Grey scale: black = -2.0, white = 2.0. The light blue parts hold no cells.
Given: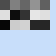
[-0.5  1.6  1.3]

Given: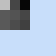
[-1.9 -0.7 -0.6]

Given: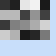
[-1.6  0.3  0.2  0.8]

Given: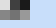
[-1.6 -0.2]

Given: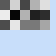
[ 1.5 -1.5 -0.1]

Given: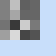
[-0.4 -0.4 -1.1  0.5]

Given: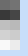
[-0.2 -1.1]
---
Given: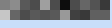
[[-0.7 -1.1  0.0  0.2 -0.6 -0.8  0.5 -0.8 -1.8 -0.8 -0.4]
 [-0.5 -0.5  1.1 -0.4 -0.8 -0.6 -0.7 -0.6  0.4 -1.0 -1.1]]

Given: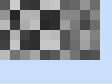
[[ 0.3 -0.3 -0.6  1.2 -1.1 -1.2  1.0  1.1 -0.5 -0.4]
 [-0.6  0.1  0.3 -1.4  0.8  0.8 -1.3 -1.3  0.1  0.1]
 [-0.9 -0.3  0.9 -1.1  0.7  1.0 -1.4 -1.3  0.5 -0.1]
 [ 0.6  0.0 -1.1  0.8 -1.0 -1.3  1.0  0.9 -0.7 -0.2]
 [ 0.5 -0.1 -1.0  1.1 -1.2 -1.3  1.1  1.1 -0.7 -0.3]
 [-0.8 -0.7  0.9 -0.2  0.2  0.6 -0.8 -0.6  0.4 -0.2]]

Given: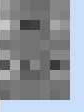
[[ 0.1  0.1  0.5  0.1 -0.2 -0.3 -0.3]
 [ 0.1  0.0  0.3  0.0 -0.1 -0.2 -0.2]
 [ 0.6  0.3  1.1  0.3 -1.1 -1.0 -0.3]
 [ 0.1  0.0  0.4  0.0 -0.2 -0.2 -0.3]
 [-0.2 -0.2 -0.2 -0.1 -0.2 -0.2 -0.1]
 [ 0.1  0.1  0.5  0.0 -0.2 -0.2 -0.3]
 [-1.1 -0.4 -0.7  0.6 -0.7  0.1 -0.3]
 [ 0.3  0.2  0.8  0.2 -0.5 -0.5 -0.3]
 [-0.2 -0.2 -0.2 -0.1 -0.2 -0.2 -0.1]
 [-0.3 -0.2 -0.4 -0.1 -0.2 -0.2 -0.1]]

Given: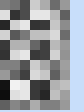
[[-0.3  0.4  0.0 -0.2 -0.8  1.2  0.7]
 [ 0.9 -0.5  1.5 -1.2 -0.8  1.6  1.6]
 [ 1.1  0.2 -1.4  1.3  1.6 -1.2 -1.1]
 [ 1.4 -0.3  1.3 -0.6 -0.1  1.0  1.0]
 [ 0.9  0.4 -1.1  0.8  0.8 -0.4 -1.0]
 [ 1.3  0.3 -1.2  1.4  1.6 -1.1 -1.0]
 [-0.2  0.5  0.0  0.0 -0.7  1.2  0.6]
 [-0.5  0.4  0.4 -0.4 -1.0  1.4  1.1]
 [ 0.8  1.0 -1.7  1.8  1.6 -1.1 -1.2]
 [ 1.0  0.5 -1.8  1.5  1.6 -1.1 -1.4]
 [ 0.0  0.4 -0.5  0.1 -0.2  0.7  0.0]]

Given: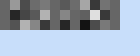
[[-0.2 -0.4 -0.4  0.4 -0.8 -0.3 -0.1 -0.4 -0.6 -0.3  0.6 -1.1]
 [-1.1 -0.4 -0.4 -1.4 -0.9 -0.6  0.8 -0.4  0.1 -0.4 -0.5  1.5]
 [-0.1 -0.4 -0.4 -0.7  0.8  0.1 -1.1 -0.4 -1.4 -0.4 -1.7 -0.8]]

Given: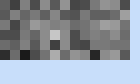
[[ 0.2 -0.8 -0.5 -1.0  0.0 -0.8  0.2 -0.6  0.3 -0.9 -0.8 -0.1  0.3]
 [-0.3  0.5 -0.6  0.0 -0.4 -0.1 -0.5  0.1 -0.6 -0.7 -0.1 -0.5 -0.5]
 [ 0.4 -0.2 -0.1 -0.9 -0.2  0.4  0.2  0.0  0.1 -0.3 -0.2  0.1  0.5]
 [ 0.2 -0.3 -0.8 -0.8 -0.1 -0.4  0.2  1.1  0.2 -0.8 -0.2  0.0 -0.1]
 [-0.2 -0.2 -0.3 -0.5  0.0 -0.6  0.2 -1.0  0.2 -0.8 -0.9 -0.1 -0.1]
 [ 0.4 -0.6 -1.3 -0.3 -1.6 -0.8 -0.2  0.7 -0.3  0.3  0.1 -1.4  0.2]]

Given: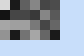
[[-0.9 -0.8  1.4 -1.6 -0.5  0.1]
 [ 0.1 -0.6 -1.7 -0.9 -0.9 -1.1]
 [-0.9 -0.4  0.6  0.5  0.5 -0.1]
 [-0.4 -1.6  0.3 -1.6 -0.2  0.6]]

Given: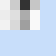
[[-1.2  1.1  1.8  1.2]
 [ 0.7  1.9  1.7  1.5]
 [ 0.5  1.9  1.8  1.4]]
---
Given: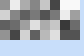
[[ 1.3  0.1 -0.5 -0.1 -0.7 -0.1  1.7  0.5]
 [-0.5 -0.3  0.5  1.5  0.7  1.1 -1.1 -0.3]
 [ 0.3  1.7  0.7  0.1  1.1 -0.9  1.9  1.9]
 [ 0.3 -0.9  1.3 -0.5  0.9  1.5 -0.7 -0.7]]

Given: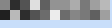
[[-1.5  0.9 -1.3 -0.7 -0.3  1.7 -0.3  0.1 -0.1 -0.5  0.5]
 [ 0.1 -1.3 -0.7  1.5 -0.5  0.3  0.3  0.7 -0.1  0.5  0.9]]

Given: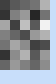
[[ 0.0 -0.4 -0.8  0.4  0.8]
 [-1.0 -0.6 -0.4 -0.2  0.8]
 [-0.4  0.4  0.0 -0.4  0.2]
 [-0.2  0.6  0.2 -1.0 -0.8]
 [-1.2  0.0  0.4 -1.4 -0.2]
 [-1.2  0.2  0.8 -0.6  0.4]
 [ 0.6 -1.0  1.0 -0.6  1.8]]

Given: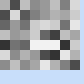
[[-0.8  1.4 -0.6  0.0  0.4  0.8  0.6  1.2]
 [-1.2 -0.2 -0.4  1.8  1.8  1.8 -1.2  1.2]
 [-0.4  0.4 -0.2  1.2  1.4  1.2 -0.2  1.6]
 [ 0.2  1.0  0.2  0.6  1.6  0.8  0.0 -0.8]
 [ 1.0  0.4  0.6  1.2 -0.4 -1.0  1.0  0.6]
 [ 1.4  0.2  0.8  0.4 -0.8 -1.2  1.6  0.8]
 [ 0.8 -0.8  1.0  0.2  0.4  1.0  0.0  1.4]]

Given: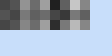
[[-0.7 -0.9 -0.1 -0.5 -0.3 -0.9 -1.1 -0.1 -0.5]
 [-0.9 -0.7  0.1 -0.3  0.5 -1.3 -0.1  0.9  0.1]
 [-0.9 -0.7  0.3 -0.3  0.5 -1.5 -0.5  1.1  0.1]]

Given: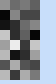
[[ 0.9 -1.7 -1.3  0.5]
 [ 0.5  1.7 -1.1  1.1]
 [-1.9  0.1 -0.9 -0.9]
 [-0.7  0.7 -0.7 -0.9]
 [ 1.1 -1.3 -0.5 -1.9]
 [-1.7 -1.3 -0.3  0.1]
 [ 0.3 -0.3 -0.1 -0.5]
 [ 0.9 -1.1  0.7 -0.1]]
